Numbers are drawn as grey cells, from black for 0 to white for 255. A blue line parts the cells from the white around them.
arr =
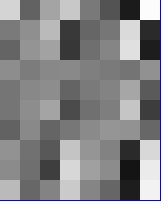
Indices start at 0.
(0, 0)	212
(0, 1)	98
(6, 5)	149
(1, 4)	102
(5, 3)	75
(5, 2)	164
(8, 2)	62
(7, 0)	146
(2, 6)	224
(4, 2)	141
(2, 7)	29
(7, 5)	130
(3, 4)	127
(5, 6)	197
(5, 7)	61
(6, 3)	119
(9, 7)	242
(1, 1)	143
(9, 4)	133
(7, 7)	216
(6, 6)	146
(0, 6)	27
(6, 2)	101

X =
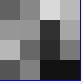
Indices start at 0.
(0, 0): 98
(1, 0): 150
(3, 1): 128
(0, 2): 217
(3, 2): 18

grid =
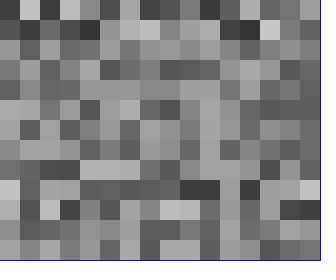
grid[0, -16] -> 64
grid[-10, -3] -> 151
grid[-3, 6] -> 163
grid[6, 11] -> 150
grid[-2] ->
[140, 90, 101, 113, 147, 136, 157, 93, 92, 120, 98, 164, 108, 124, 162, 150]
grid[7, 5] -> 123
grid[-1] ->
[163, 133, 166, 124, 150, 101, 168, 89, 169, 169, 94, 156, 142, 85, 107, 115]
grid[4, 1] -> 135
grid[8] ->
[112, 99, 77, 76, 177, 177, 174, 111, 89, 136, 160, 160, 149, 78, 148, 99]
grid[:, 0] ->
[64, 83, 151, 121, 95, 171, 163, 138, 112, 194, 175, 140, 163]
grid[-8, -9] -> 102
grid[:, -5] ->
[94, 65, 133, 148, 118, 145, 150, 99, 160, 157, 154, 164, 156]
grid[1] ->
[83, 61, 106, 76, 54, 149, 179, 189, 132, 158, 172, 65, 53, 199, 123, 98]
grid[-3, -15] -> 83
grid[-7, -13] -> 93
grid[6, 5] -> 152
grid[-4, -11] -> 95
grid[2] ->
[151, 95, 158, 105, 114, 156, 119, 146, 153, 138, 158, 133, 98, 127, 144, 125]
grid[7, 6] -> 94
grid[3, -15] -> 155
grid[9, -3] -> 158
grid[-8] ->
[171, 166, 115, 155, 86, 157, 173, 102, 82, 133, 165, 145, 103, 87, 94, 93]
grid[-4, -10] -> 88
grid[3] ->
[121, 155, 97, 131, 166, 85, 109, 125, 85, 90, 100, 148, 169, 151, 88, 104]
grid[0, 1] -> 194
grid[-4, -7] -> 61

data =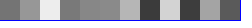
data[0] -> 116
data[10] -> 164
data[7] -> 59
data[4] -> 135

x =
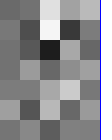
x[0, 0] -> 106
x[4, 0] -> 124
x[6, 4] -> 127
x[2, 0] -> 114
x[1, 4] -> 124
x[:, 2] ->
[224, 245, 29, 104, 168, 184, 93]
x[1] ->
[120, 78, 245, 57, 124]
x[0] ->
[106, 114, 224, 162, 186]
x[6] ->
[117, 136, 93, 128, 127]
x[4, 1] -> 124

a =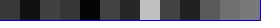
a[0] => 56
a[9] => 33
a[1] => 17
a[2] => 65

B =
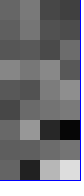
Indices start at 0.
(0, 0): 102
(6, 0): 104
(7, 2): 108
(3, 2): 136
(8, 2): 183
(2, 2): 74
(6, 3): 6
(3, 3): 88
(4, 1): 82
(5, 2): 115

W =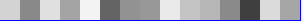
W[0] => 211
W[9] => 196

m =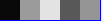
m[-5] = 9
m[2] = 227
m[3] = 88
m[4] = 149

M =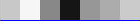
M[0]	200
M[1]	246
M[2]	136
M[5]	172

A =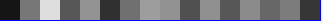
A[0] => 21
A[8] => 146
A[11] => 87
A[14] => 124
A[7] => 157
